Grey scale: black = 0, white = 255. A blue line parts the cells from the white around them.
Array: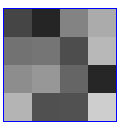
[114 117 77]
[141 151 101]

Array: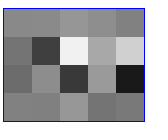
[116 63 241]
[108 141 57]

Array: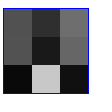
[82 25 102]
[9 200 16]

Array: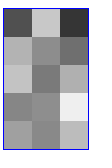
[179 141 111]
[195 122 176]

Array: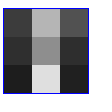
[47 142 46]
[29 223 32]

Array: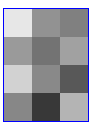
[154 115 161]
[210 137 88]

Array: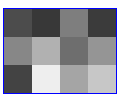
[135 177 110]
[67 238 165]

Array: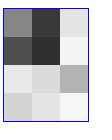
[79 48 244]
[233 219 180]

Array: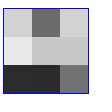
[233 200 200]
[44 43 114]
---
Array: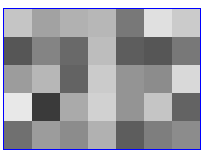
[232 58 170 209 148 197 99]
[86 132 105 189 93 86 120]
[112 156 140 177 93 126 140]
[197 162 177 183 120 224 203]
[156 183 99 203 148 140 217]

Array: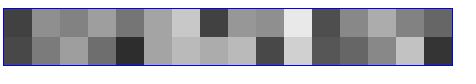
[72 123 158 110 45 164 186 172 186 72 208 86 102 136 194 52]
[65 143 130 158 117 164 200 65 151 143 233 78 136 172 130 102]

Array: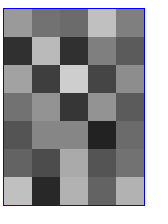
[192 40 178 99 178]
[162 62 206 69 141]
[99 76 170 84 114]
[154 114 107 192 127]
[84 134 134 34 107]
[114 147 54 147 91]
[48 186 48 127 91]

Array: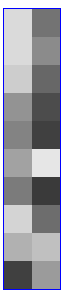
[123 58]
[131 64]
[147 76]
[205 103]
[212 109]
[218 115]
[218 139]
[64 155]
[177 192]
[162 230]

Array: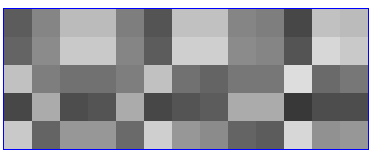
[201 100 151 151 106 207 151 139 100 92 215 145 151]
[193 126 113 113 126 193 113 100 119 119 221 106 119]
[92 133 187 187 126 84 193 193 133 126 71 193 187]
[100 139 201 201 133 92 207 207 139 133 84 215 201]
[71 171 77 84 171 71 84 92 171 171 56 77 77]

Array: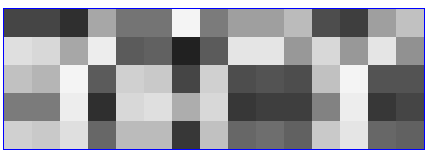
[69 69 47 167 116 116 244 123 159 159 187 77 62 159 193]
[123 123 237 47 216 223 173 216 55 62 62 130 237 55 69]
[193 181 244 91 208 201 69 208 77 83 77 193 244 83 83]
[208 201 223 103 187 187 55 193 103 110 97 201 229 103 97]
[223 216 167 237 91 97 33 91 229 229 152 216 152 229 145]

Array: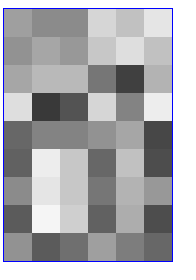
[222 57 83 214 131 237]
[146 91 111 159 125 103]
[103 131 131 146 166 71]
[159 139 139 214 193 229]
[146 166 152 199 222 193]
[166 185 185 118 64 179]
[139 229 199 118 179 152]
[97 237 199 103 193 77]
[91 245 207 97 173 77]

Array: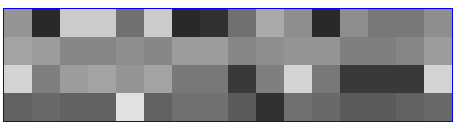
[148 41 203 203 112 203 41 49 112 170 142 41 142 120 120 142]
[98 105 98 98 225 98 112 112 91 49 112 105 91 91 98 105]
[211 127 156 163 148 163 120 120 57 127 211 120 57 57 57 211]
[163 156 134 134 142 134 156 156 134 142 148 148 127 127 134 156]

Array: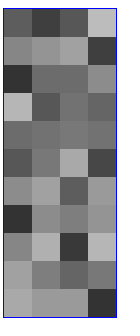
[93 63 87 188]
[182 87 114 101]
[51 108 108 140]
[108 114 120 114]
[87 120 169 71]
[161 126 101 120]
[51 140 126 148]
[134 148 161 63]
[169 154 154 51]
[140 161 93 154]
[134 176 57 182]
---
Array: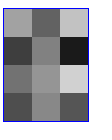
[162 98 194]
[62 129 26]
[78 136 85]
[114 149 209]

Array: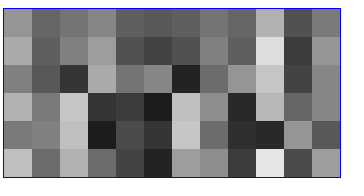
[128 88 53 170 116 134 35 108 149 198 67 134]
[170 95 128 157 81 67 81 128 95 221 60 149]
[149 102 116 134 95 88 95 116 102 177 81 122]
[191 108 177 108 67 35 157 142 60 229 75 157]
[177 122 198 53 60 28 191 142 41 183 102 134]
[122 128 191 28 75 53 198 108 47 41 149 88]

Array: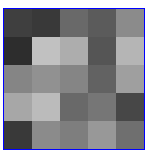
[63 57 105 91 139]
[57 139 126 152 111]
[133 145 133 98 159]
[167 187 105 118 71]
[45 193 173 85 181]

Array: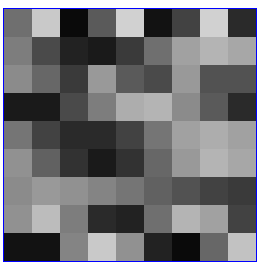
[18 18 132 201 145 34 10 103 194]
[26 26 74 125 173 180 139 90 42]
[117 66 42 42 66 117 161 173 161]
[125 74 34 26 58 111 161 180 167]
[145 97 50 26 50 103 153 180 167]
[139 103 58 153 90 74 153 82 82]
[139 153 145 132 117 97 82 66 58]
[145 188 125 42 34 111 180 161 66]
[111 201 10 90 209 18 66 209 42]

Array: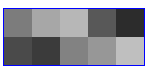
[74 59 130 151 191]
[124 167 183 88 44]

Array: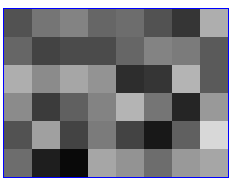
[109 30 9 166 147 109 153 166]
[139 59 96 131 180 117 37 153]
[102 67 75 75 102 131 123 90]
[82 117 131 102 109 82 53 174]
[174 139 166 147 45 53 180 90]
[82 160 67 123 67 24 96 216]

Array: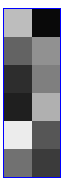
[189 9]
[113 59]
[236 86]
[45 127]
[99 145]
[31 176]
